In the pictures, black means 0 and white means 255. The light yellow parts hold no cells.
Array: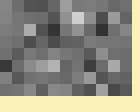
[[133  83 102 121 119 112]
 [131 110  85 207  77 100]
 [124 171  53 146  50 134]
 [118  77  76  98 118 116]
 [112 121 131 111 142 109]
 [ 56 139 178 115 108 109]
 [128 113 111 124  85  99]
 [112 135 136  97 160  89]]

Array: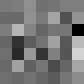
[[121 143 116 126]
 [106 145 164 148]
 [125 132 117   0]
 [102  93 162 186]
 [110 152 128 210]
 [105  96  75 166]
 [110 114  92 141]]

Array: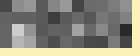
[[ 72 150 134  68 109 144]
 [ 99  97  61 104 119 130]
 [100 147  99 163 136  41]
 [101 164  78  95  72  69]]

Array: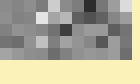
[[139 142 205 125 119 219]
 [143 133 165  96  98 157]
 [129 141 114 143 154 116]
 [116 146 127 148  87 119]
 [164 142 109 145 147 110]]

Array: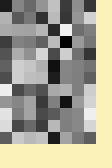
[[ 28 105 193 142]
 [178 119 186 149]
 [169 162  41 110]
 [ 61 123 187 154]
 [ 83 145  74 112]
 [ 97 197  16 128]
 [ 77 190  29 127]
 [237 103 169 127]
 [149 163 128 154]
 [226 163  90 136]
 [219 105 184 136]
 [ 93 184  26 121]]

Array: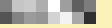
[[129 202 255  95]
 [ 84 155 211 168]]

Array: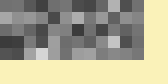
[[113  88 111  76 102  79]
 [167 151  74 173 152 143]
 [108 101 134  59  70  98]
 [ 59 122 159 116 138  79]
 [ 83 162 158 157 125 130]]

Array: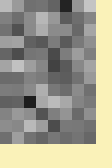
[[186 112  99 149]
 [128 139 152 110]
 [114 138 139 104]
 [159  97 124 121]
 [101 117  74 157]
 [164 158  66 136]
 [107 130  98 114]
 [124 138 120 139]
 [ 96  29 187 132]
 [131 142 127 106]
 [141 185  76 120]
 [111 114 119 116]]

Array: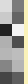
[[220]
 [202]
 [ 32]
 [176]
 [182]
 [133]
 [ 69]]
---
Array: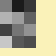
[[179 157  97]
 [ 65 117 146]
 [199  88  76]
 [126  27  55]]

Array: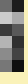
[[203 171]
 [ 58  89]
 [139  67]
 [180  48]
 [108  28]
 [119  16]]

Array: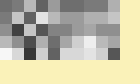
[[247 216  54 207  98 216 216 227 207  86]
 [122 197  98 227 185 155 155 176 176 197]
 [185 143  77 176 110 166 207 238 185 166]
 [110 122 185  98 155 110 110 122 122 176]
 [143  65 197  86 131 131 155 166 143 143]]

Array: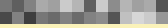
[[ 73 130  62 119 107 130 107 130 140  84 192 215 203 151]
 [119  95 130 170 160 203 181  95 203 140 181 160 170  84]]

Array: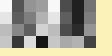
[[188 136  94 210 188  76  43 148]
 [229  94 126 178 229  94  32 126]
 [248  85 148 158 248  76  32 115]
 [198  55 220  21 198 169 178  66]]

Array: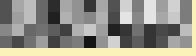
[[135 177 104 113  93  64 177 200 158  32  53 113  53  73  64 189]
 [ 82 167 189 104  44 167 146  53 167  82 209 124 228 158 209 124]
 [ 82 158 189 104  32 177 146 135 177  73 228 135 228 167 200 124]
 [104  73 113 158  64 113 124  20 146 209  64  93  53  82 167 146]]

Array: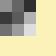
[[112 156 221]
 [145 101  46]
 [ 58  91 178]]
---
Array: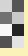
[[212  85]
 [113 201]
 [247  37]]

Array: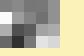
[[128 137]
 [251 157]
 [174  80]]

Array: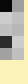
[[  7 159]
 [204 191]
 [192 183]]

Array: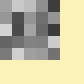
[[162 201]
 [150  79]
 [211  75]]

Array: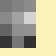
[[120 130]
 [137 162]
 [100 144]]

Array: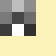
[[144 189]
 [121  71]
 [ 60 253]]

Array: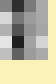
[[132  47]
 [215 120]
 [177  82]]

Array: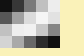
[[ 17  55]
 [ 87 160]
 [193 238]]

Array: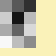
[[144  88]
 [205  21]
 [170  99]]
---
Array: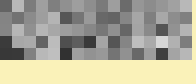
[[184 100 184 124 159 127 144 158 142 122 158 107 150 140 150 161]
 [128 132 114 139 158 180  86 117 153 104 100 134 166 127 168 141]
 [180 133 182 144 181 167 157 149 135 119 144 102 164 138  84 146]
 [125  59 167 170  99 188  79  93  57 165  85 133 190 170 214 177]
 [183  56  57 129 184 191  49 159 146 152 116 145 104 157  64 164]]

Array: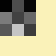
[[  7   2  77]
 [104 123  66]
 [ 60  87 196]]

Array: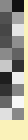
[[ 17 136]
 [164  81]
 [229  70]
 [143  79]
 [ 98 138]
 [ 49 200]
 [235  30]
 [132  50]
 [247 103]
 [136 224]]

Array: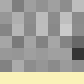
[[189 171 126 159 146 160 141]
 [139 151 175 141 188 140 191]
 [141 133 182 138 189 137 203]
 [104 166 122 164 130 166 132]
 [ 52 152 150 159 154 160 160]
 [143 130 171 141 150 139 155]]

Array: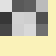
[[187 225  89  95]
 [ 80  55 209 206]
 [111  70 207 216]]

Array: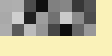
[[ 83 173 175  76  15 128 134  55]
 [ 76 169 207  32 157 113 203 138]
 [152 173  89 187 148  69  13 102]]
